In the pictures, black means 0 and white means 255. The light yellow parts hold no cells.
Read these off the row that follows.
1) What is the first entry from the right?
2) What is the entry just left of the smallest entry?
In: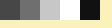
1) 17
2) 255

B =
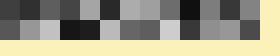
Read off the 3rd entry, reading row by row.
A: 94
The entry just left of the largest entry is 94
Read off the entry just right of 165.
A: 41
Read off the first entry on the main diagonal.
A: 63
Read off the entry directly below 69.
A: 22
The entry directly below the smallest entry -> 56
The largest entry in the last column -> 131
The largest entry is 205

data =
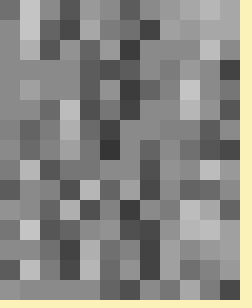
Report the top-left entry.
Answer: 112
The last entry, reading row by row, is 73
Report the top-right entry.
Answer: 167
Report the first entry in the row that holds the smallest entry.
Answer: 138
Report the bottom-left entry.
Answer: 146
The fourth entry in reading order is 86
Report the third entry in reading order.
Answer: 138
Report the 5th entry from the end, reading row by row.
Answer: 138
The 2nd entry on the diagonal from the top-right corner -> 167
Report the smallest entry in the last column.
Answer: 67
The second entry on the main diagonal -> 196
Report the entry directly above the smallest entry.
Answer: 67
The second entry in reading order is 196
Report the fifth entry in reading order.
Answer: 153
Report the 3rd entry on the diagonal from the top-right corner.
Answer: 138
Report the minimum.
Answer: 53
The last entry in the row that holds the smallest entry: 73
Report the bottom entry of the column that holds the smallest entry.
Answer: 100
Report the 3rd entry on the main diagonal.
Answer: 86

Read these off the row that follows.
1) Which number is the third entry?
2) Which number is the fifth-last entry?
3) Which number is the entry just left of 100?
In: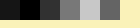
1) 49
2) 0
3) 200

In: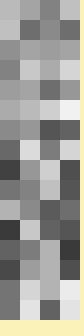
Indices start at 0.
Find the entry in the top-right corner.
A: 192
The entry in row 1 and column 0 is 192
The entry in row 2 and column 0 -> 144
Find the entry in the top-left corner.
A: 186
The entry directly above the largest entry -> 151
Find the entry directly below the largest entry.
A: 98
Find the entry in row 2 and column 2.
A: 157
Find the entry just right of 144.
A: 164
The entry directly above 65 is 104
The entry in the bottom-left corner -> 116
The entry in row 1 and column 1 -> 110
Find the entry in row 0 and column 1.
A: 164
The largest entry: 241
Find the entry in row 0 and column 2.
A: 130

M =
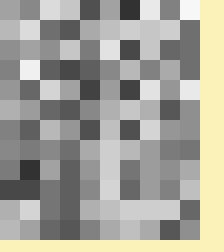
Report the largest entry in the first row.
247
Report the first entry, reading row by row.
162
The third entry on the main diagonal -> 143
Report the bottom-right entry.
143
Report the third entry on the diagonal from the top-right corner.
198
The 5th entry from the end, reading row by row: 170
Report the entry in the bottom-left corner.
184
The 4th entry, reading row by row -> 198
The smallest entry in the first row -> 50
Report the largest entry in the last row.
191
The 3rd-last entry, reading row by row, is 170
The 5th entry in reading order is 80
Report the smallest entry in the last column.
103

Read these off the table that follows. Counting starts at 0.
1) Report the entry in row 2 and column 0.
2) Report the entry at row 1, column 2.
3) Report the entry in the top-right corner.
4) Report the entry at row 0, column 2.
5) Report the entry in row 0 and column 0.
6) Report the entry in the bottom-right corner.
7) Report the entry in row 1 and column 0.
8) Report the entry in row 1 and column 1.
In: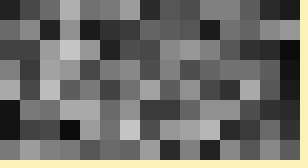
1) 66
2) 34
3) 27
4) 106
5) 34
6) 93
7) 106
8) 136
